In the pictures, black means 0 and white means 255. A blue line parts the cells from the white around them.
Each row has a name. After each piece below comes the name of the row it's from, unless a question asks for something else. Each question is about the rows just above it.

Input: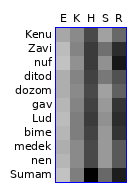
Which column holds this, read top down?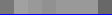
S
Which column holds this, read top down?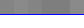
K
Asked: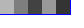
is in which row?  bime
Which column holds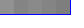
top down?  K

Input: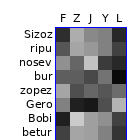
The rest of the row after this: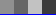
[40]
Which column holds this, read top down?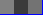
Y
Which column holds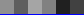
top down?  F
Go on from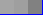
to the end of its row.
[52]
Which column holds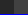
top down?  L
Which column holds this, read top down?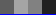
F

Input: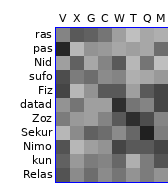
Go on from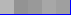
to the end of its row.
[167 109]
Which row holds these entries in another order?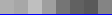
ras
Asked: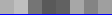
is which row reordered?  ras
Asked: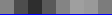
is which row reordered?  Zoz
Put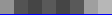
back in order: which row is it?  Nimo

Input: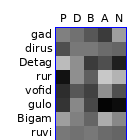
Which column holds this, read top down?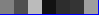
P
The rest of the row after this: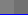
[ 87  59 158]

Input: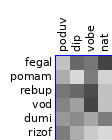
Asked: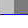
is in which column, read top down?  nat
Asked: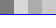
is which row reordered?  rizof
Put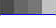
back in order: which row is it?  rebup
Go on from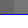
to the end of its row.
[68]
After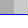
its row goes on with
[216]
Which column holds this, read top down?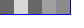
dip
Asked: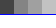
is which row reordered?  vod

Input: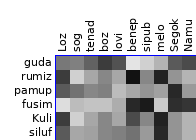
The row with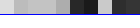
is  fusim
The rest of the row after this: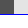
[208 180  90  75]
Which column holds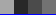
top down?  benep
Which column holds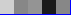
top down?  sipub
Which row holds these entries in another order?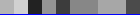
Kuli
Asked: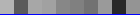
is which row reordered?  siluf

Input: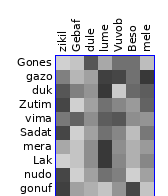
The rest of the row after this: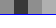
[154]
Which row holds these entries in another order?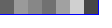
Zutim
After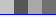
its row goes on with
[113 189]
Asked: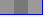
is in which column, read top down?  mele
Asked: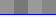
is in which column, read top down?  mele

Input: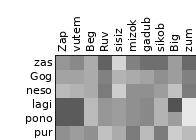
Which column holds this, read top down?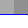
mizok
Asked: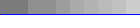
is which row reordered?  neso
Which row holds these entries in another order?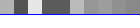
lagi

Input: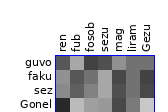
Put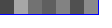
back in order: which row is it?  sez
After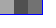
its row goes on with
[72]
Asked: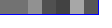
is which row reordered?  guvo
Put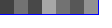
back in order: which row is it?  faku
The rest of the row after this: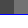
[66]
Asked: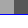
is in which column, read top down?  fub
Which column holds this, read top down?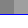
fosob

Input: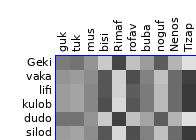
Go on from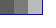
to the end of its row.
[107  58]
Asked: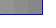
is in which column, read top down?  mus

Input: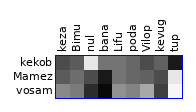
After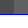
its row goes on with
[25]
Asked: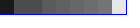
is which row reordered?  Mamez
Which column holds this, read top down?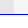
tup
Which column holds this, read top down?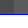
keza

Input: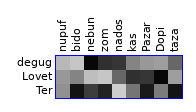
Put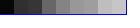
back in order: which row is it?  Lovet
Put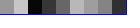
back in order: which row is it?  degug
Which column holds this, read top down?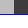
nebun
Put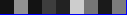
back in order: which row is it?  Ter
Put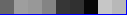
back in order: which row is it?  degug

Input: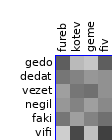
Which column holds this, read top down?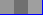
geme
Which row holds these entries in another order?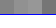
dedat
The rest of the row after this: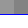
[159 137]
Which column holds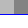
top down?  kotev
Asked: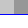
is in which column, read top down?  geme
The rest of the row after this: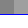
[137]

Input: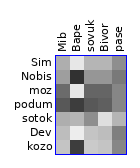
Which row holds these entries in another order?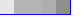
Sim
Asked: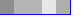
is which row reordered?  Sim
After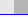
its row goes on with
[181 142]

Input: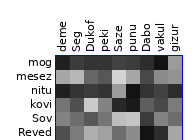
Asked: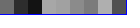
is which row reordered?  Reved
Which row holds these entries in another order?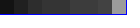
mog
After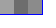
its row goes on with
[ 19  45 167]
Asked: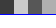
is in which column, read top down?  Dukof

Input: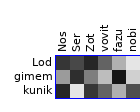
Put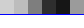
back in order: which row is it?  gimem
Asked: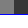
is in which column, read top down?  Zot
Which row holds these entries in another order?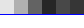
Lod
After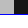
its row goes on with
[208]
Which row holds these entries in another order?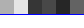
Lod
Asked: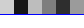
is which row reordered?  gimem
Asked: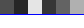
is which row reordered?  kunik

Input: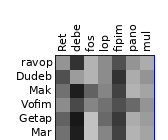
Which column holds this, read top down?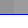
mul
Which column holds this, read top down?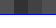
fipim
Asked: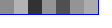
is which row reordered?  ravop
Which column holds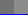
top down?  Ret

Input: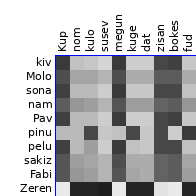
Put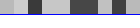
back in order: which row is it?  sona
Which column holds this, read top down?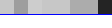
dat
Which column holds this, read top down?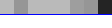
nom
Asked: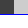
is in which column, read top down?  bokes
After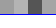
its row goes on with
[172  99  92 158]

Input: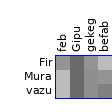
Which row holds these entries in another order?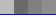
vazu
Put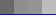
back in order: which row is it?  Mura

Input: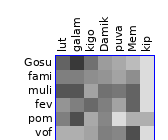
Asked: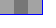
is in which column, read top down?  puva
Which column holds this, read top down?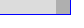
kip
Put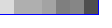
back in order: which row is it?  vof

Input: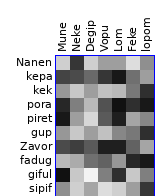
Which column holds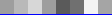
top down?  Degip
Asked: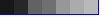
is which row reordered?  fadug
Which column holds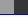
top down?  Vopu
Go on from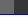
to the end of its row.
[ 24 112 158]
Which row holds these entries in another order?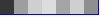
sipif

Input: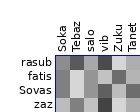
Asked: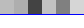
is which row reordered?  zaz
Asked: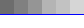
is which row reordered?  fatis
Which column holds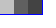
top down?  vib
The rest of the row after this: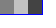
[214 174]

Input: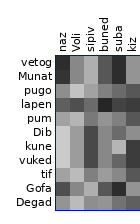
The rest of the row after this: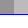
[142 148 115  95]
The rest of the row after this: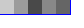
[60]
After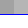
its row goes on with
[121 148 128  87]

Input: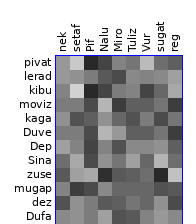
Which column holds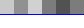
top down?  setaf
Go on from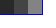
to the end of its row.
[117 187 110  95]
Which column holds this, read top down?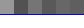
Miro
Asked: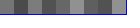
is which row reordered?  kaga
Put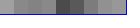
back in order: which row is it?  lerad
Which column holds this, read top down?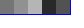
sugat
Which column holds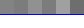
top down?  nek

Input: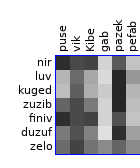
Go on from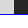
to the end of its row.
[152]
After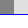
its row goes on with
[ 46 160]
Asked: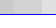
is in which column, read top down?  gab

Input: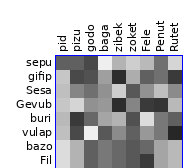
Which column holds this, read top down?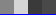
pizu
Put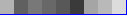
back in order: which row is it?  Fil
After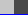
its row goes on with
[ 81 159  45 173  96 112  58]

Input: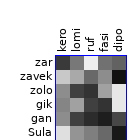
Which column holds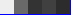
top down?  ruf
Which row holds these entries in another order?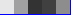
zolo
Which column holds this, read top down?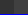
ruf
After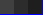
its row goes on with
[71]

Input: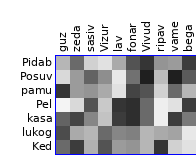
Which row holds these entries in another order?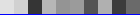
Ked
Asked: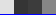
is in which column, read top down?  lav
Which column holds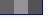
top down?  sasiv
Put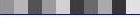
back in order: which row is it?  Pidab
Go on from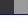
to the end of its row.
[148 170 225  68  83 209 106 182]
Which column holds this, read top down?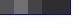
fonar
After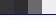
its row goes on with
[225  60]

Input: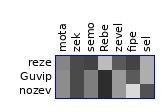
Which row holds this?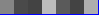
reze
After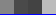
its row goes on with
[ 90  67 174]
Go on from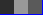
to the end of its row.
[174]

